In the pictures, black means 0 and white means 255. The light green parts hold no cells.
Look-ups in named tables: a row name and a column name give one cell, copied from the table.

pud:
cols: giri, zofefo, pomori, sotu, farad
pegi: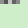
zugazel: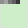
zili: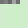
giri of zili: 114
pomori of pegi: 196
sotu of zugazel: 96
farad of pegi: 135
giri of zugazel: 143
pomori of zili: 104
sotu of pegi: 100

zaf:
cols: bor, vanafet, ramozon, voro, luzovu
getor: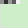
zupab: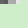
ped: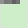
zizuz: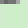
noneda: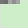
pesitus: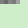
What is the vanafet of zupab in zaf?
91
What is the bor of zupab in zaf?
98
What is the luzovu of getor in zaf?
242
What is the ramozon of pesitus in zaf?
133
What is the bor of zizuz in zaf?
129
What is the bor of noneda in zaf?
116
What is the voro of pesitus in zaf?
123
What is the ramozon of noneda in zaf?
166
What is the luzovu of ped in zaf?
113
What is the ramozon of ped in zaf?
122
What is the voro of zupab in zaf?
169

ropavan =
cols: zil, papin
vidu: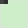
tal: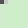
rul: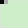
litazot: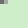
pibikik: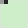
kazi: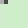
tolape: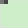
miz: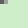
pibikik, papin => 37
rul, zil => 9
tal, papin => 203
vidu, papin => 49
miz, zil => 95
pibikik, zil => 153
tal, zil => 83
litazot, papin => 171
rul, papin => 174
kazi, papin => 73
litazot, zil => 110
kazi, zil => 175
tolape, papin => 71
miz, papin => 165
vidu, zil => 66
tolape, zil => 117

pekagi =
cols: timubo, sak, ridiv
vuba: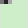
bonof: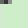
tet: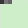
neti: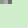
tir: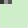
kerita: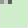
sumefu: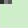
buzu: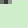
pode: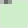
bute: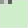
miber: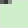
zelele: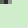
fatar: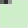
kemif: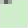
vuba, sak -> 37
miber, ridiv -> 144
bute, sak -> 214
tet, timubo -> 53
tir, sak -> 150
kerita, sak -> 208
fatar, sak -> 48
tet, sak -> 120
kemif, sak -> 97
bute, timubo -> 151
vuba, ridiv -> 169
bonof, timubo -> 101

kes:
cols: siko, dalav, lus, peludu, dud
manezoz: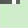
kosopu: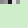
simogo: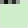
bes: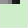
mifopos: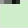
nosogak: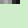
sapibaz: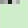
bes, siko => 147
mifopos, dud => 47
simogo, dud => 151
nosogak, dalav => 174
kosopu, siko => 135
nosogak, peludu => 46
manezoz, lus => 92
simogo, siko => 128
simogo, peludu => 42
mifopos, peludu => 16
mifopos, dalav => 104
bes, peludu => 31
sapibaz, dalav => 175
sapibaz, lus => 30
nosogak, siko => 144
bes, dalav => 145

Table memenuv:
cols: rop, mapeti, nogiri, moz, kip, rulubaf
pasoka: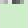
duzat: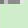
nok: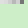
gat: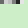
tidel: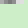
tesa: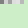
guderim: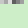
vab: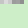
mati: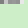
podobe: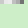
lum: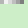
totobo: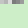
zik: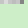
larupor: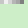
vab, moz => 156
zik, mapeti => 219
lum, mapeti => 242
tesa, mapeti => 211
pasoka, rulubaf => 164
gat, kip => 36
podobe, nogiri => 236
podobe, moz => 191
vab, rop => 197
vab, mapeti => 219
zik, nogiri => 198
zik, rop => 197
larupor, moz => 181
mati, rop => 127
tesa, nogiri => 162
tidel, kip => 221
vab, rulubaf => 143
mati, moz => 152
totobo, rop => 196

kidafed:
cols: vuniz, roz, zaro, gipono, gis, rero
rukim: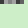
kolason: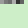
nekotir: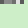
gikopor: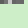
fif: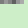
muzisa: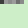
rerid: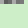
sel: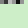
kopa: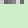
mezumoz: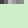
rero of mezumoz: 143
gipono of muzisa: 155
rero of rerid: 122
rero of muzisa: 138
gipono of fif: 96
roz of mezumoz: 109
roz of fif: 153
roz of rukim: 165
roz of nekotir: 141
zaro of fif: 132
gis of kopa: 216
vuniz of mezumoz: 64
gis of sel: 16
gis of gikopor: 107
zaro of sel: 192
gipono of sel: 149
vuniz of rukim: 59
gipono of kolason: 171
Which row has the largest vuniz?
kopa

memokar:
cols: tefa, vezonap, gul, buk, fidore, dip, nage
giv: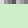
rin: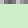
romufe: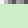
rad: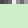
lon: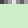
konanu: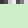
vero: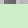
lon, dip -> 96
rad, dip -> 110
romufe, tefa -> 242
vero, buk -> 101
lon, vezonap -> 118
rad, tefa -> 73
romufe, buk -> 86
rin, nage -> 130
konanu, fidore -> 78
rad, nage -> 163
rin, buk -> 121
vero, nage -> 187
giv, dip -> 157
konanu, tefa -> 54
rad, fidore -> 149
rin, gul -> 98

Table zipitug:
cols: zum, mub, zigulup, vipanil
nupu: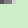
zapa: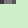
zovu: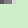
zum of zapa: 61
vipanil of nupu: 208
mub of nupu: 123
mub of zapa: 121
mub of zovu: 123
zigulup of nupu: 128
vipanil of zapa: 88

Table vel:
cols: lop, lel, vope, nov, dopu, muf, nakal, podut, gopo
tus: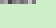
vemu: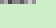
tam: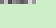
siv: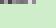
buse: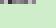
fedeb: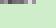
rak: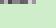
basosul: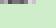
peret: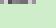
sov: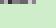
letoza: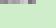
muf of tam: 94
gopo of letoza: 143
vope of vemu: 73
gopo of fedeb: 148
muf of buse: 127
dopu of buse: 143
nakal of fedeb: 149
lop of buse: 118

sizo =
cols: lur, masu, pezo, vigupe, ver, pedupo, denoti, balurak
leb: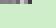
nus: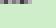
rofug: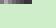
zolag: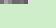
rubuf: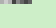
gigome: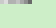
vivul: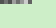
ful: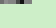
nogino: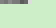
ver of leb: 107
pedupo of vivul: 150
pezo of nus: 175
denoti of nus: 124
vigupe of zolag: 105
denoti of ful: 129
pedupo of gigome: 168
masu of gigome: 221
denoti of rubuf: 71

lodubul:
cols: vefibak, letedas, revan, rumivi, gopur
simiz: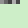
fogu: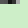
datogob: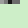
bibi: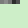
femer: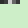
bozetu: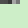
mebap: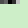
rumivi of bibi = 44
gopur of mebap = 192
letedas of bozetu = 76
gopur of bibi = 78
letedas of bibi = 140
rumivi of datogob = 107
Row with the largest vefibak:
datogob

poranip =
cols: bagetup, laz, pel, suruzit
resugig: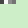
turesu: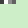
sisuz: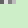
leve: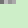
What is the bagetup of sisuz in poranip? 99
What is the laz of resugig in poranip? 250
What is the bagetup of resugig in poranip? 69
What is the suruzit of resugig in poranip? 115
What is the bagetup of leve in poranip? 115
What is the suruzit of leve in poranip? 170
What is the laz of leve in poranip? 190
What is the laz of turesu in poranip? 253
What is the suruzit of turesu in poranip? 97
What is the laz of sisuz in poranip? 226
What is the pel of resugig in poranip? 141
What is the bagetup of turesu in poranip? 61
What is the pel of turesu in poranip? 142
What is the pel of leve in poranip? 150
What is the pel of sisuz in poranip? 129
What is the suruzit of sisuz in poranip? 189
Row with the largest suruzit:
sisuz

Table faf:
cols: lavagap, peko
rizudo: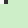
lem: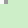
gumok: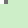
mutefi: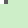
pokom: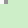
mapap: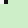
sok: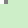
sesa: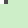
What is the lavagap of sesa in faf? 251
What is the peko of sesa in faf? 77
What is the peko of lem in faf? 155
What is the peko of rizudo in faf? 50
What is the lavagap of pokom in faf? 249
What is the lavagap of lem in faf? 249
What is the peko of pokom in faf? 149
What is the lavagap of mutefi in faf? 253
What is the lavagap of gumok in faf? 251
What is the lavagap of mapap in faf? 244
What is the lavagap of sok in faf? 251
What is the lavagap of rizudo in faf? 247
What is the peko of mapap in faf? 19
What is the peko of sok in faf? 128

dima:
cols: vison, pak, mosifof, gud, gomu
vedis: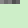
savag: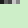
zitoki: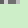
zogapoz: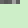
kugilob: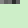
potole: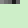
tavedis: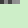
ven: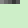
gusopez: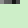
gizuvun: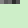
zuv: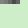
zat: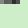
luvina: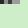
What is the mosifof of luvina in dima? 62
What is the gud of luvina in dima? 157
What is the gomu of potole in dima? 95
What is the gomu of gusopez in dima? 72
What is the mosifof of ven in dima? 88
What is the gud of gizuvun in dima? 45

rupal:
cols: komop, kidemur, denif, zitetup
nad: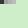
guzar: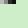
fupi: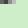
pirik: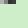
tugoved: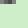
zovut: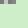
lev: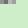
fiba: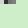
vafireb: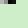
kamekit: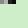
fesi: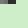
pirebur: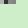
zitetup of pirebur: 131
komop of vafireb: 184
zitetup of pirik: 59
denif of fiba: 116
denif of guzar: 44
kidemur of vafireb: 144
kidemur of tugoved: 99
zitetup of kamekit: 12
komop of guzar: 188
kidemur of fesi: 110
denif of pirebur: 137
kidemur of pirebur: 52
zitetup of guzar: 16
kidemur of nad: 161
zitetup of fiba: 126
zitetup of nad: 188
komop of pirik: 179
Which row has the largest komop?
fiba

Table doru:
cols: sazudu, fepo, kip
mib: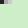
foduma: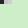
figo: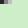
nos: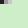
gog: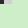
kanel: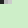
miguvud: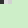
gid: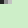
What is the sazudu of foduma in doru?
38
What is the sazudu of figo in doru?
39
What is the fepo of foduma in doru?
198
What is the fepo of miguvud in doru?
222
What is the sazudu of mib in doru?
35
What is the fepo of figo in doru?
132
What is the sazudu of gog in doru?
42

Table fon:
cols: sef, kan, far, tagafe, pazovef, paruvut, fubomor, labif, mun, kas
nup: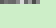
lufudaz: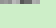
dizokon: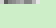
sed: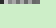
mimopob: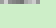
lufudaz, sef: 147
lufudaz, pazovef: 172
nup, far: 107
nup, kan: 118
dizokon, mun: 181
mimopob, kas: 151
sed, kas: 109
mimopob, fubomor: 168

